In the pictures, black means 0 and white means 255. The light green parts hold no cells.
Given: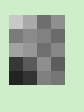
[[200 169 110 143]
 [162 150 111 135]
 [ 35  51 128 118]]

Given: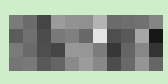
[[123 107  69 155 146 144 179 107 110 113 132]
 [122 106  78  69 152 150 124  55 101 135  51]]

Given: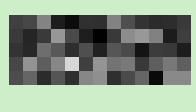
[[ 64  71 131  29  12  48  47 130  79  51  43  45  57]
 [ 51  39 110  88  46  79  33  86  75  20  60  57  29]
 [ 77 101  43  85  47 135 143  47  74 101  10 137 137]]

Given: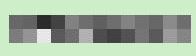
[[104  99  44  67 130 110  96 110 131 113 103 138 110]]

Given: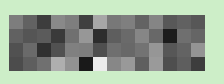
[[125  98  61 137 126  64 167 120 127  99 133  88  97  87]
 [ 81 106  48  81 128 126  79 111 104 115 150  87  99 148]]

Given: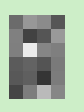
[[107 151 139  86]
 [127 235 133 127]
 [ 88  95  53 124]]

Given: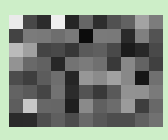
[[234  72  44 239  37 102  46  81  98 163 124]
 [187 160  68  73  55  90  95  73  27  40  73]
 [ 76  62  92 110  37 151 139 161 136  22 112]
 [ 93 200 103 102  30 138  96 108 155  62 104]]

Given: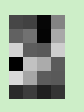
[[ 70  65   6 131]
 [211  93  89 206]
 [217 166  92  89]]

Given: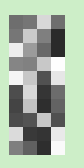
[[110 117 216 110]
 [237 155 104  42]
 [245 199  81 230]
 [ 68 195  46  99]
 [219  57  52 233]]
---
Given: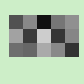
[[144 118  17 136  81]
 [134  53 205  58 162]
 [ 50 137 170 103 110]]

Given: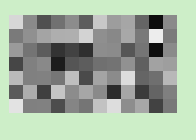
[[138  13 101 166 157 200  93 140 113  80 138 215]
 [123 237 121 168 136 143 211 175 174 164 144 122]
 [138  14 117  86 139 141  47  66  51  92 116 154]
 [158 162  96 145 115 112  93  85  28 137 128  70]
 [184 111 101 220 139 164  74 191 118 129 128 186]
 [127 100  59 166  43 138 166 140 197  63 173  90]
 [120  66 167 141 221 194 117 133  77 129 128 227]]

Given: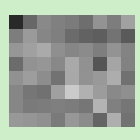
[[161 125 147 110 123 128 137 103  41]
 [ 90 115  94  98 107 127 134 154 125]
 [131 147 126 139 134 143 170 160 150]
 [130 165  85 145 169 136 150 146 108]
 [113 173 153 146 168 114 141 157 145]
 [143 137 156 177 202 160 113 118 134]
 [118 128 179 118 124 127 124 122 134]
 [114 174 100 139 151 122 144 149 152]]

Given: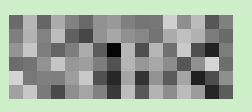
[[128  87 187 142 207 119 117 128 153 145 105 130 171 102 182 107]
 [106 124 177 191 171 115 135 144 167 147  70  96 189 130 178 126]
 [125  34  79 201 112 182  79 182   5  92 172 126 100 126 198 148]
 [110 212 144  86 140 167 151 181  82 126 158 151 197 146 116 108]
 [143  77  32 164  91 147  51 164  39  80 200 157 127 128 120 211]
 [ 92  38 156 187 141 179  88 189  57 129 165 142  74 122 199 161]]

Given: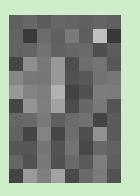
[[ 96 101  96  99 103  93 103  96]
 [ 56 192  94 122  96 108  58 100]
 [ 93  78 106 103  98 115 101  99]
 [ 88 116 109  78 152 120 143  70]
 [119 114  89  81 151 119 120 135]
 [124 125  81  67 177 126 132 151]
 [ 84 121 103  76 161 127 148  70]
 [ 91  68 113 107  96 121 105 102]
 [ 90 145  79 109  70 131  69  98]
 [ 98 104  72 115  83 117  86  87]
 [ 95 126  90 105  81 121  82 101]
 [ 83 123 105  74 162 127 154  68]]

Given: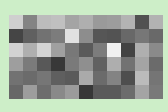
[[178  81 179 157 154 175 164 192 188 132 207]
 [105 119 104  83  86 141 225 124 114  96  69]
 [138 175  67 241 124  90 120 160 212 175 210]
 [107 164 114 174  97 143 122  56  88 123 158]
 [117 187  78 131 107 170  90  95 118 107 114]
 [121 164 108  90  90  55 155 137 109 157 103]]

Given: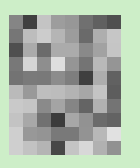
[[ 79  96 112 151 157 196  64 133]
 [198 174 106 156 181 204 189 118]
 [197 162 137 171 171 107 171  79]
 [149 185 116 149 222 142 213 120]
 [ 97 173  63 126 140 121 122 115]
 [ 93 196 167 179 188 190 153 186]
 [116 177 100 133 164 138 197 201]
 [ 99 107 146 167  59 113 168 195]
 [225 184 147 121 121 148 152 207]
 [145 177 216 196  71 180 194 207]]

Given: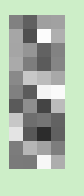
[[161 159  96 129]
 [175 252  79 166]
 [130  98 149 165]
 [133  91 125 170]
 [168 187 200 137]
 [250 244  91 128]
 [187  68 142  90]
 [ 98 117 110 199]
 [ 96  44  88 228]
 [125 162 182 124]
 [173 247 121 122]]

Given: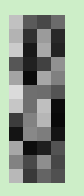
[[107  72  90 193]
 [ 41 155  49 179]
 [ 35 169  25 203]
 [145  65  33  86]
 [128 167  11 164]
 [ 84 109 111 219]
 [ 12 191 111 198]
 [  9 182 130  60]
 [ 20 125 136  20]
 [ 83  31  13 167]
 [ 71 142  73 130]
 [ 80 100  57 184]]
